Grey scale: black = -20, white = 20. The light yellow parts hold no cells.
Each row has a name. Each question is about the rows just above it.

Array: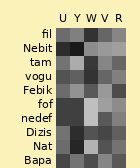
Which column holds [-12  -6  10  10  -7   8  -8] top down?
W
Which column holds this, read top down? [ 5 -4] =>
R
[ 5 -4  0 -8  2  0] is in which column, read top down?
R
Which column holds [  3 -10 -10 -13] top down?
Y
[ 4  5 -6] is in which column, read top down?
V

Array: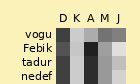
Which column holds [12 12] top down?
K
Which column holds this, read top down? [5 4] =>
M

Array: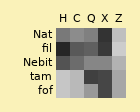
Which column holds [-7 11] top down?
H
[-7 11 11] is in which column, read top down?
H

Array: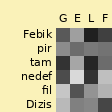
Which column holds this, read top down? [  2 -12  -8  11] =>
G
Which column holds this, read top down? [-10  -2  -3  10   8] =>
F
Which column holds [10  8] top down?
F
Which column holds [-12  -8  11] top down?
G
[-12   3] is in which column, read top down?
L

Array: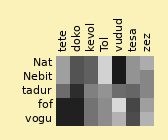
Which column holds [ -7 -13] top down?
doko
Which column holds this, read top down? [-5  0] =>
kevol
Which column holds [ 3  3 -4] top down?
tesa
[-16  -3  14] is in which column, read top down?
vudud
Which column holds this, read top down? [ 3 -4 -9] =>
tesa

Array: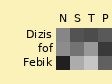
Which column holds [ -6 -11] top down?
P
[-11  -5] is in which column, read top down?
P
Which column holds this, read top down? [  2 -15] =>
N
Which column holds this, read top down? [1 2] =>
N
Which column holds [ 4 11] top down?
T

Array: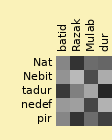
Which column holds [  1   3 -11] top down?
batid
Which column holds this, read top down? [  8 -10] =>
dur
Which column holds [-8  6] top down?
Mulab
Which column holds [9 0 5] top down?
Razak
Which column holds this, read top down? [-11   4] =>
batid

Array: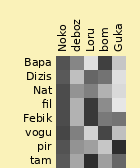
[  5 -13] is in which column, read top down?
Loru
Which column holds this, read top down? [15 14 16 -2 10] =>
Guka
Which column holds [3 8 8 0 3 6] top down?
deboz
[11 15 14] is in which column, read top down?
Guka

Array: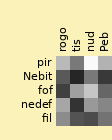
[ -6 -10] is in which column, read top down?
rogo
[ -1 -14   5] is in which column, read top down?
tis
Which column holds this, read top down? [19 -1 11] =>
nud
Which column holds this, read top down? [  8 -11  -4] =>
Peb
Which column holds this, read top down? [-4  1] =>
Peb
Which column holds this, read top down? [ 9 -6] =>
rogo

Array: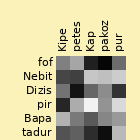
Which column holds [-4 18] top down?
Kap
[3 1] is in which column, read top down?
pakoz
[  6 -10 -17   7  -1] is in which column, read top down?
petes
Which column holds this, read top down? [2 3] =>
pakoz

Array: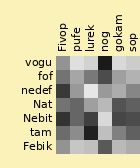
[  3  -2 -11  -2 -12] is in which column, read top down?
Fivop
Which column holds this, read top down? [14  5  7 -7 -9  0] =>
gokam
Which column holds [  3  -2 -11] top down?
Fivop
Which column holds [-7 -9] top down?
gokam
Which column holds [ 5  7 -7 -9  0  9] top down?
gokam

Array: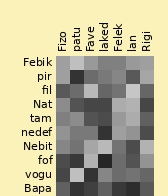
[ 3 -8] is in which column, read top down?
lan
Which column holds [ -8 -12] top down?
laked

